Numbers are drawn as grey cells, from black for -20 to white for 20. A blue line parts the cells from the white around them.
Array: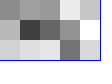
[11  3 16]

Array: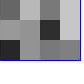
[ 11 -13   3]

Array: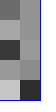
[3 6]

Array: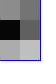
[ -2 -19]

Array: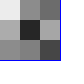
[ -3 -14   2]

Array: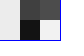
[ -8 -17]

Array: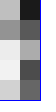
[-16   3]

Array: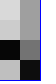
[ 5 12]

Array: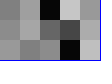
[ 4 -9  2]
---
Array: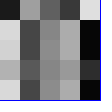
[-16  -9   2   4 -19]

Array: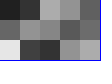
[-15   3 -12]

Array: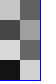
[11  5]

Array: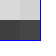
[14 -9]

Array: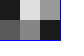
[-16   1]

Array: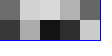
[-3  7]

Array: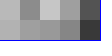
[9 5]

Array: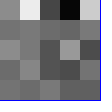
[ 2 -1 -7 -8 -5]

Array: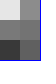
[16 -2]
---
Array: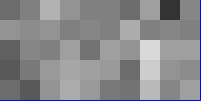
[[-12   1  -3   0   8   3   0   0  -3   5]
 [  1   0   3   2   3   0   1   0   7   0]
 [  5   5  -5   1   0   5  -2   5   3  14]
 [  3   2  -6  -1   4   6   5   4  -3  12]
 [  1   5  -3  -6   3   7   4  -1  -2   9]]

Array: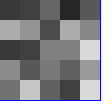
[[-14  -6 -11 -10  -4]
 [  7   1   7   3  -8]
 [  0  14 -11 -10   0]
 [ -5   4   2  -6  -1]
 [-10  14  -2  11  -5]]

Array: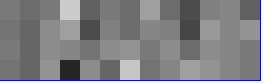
[[  1  -5  -1  -3  -1  12  -5  -1  -3   5  -3  -8   0]
 [  1   3  -2  -4   2   5  -8   0  -3   1   0  -9   4]
 [  1  -1  -1  -4   2   1  -2   2   3  -1   2  -3   2]
 [  1  -1  -2  -4   3 -14   2  -4  11  -2   1   5   3]]

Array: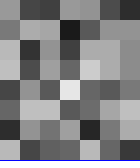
[[ -8 -13   4  -9 -10   4   3]
 [  3   3  -1   7   6 -16  -6]
 [  7   2   9 -12   3 -10   7]
 [  7   2  10  -8   5  -4  12]
 [ -6  -1  -9   3  -6  16  -4]
 [  6  10  -4  10  10  -6  -3]
 [ -1   7 -13   3  -2   5 -14]
 [ -4 -11   9  -9  -5  -4   9]]

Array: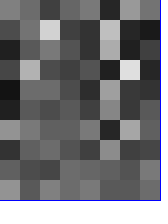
[[  4  -2   0  -3 -10  -4  -1 -14]
 [-14 -16  -8  -2  13 -10 -12  10]
 [-15 -10 -15  -6  -1  -7 -12   7]
 [ 15 -14  -9   8  -8 -10  -7 -15]
 [-11 -12 -17  -3  -3  -8 -13   5]
 [-11  -6 -15  -6  -8  -6 -10   1]
 [  6  -5   3  -1  -5  -5  -1 -14]
 [-10  -9 -12  -5  -3  -7 -10   2]
 [ -7  -1  -5  -8  -9  -3  -4  -5]
 [ -6  -3   3  -6   0  -3  -1  -6]]

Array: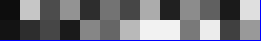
[[-16  15 -18  11  -8   3 -13  -2  -9   7 -15   2  -5]
 [-10   4 -17 -13  -9 -16   1  -4   9  18  18  -1  17]]

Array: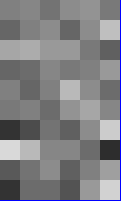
[[  3  -1   0   1  -2   2]
 [  2  10  -4   0   2  -4]
 [ -1  -5   6   7   4   4]
 [  0   4  -4  -3   1  -1]
 [  2  -3   0  -4   0   9]
 [  6   1  -1   0  -3   3]
 [  2  12 -12  -8  -2  -5]
 [ -3 -13  14   9   1   1]
 [  0   5  -6  -2   2  -5]
 [  4  13 -12  -3  -3  -7]]

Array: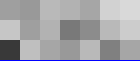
[[ 13  14   5   4   9   8   6]
 [  9  12  11   5   8  -1   2]
 [  0   6 -11  10   6   4   9]]
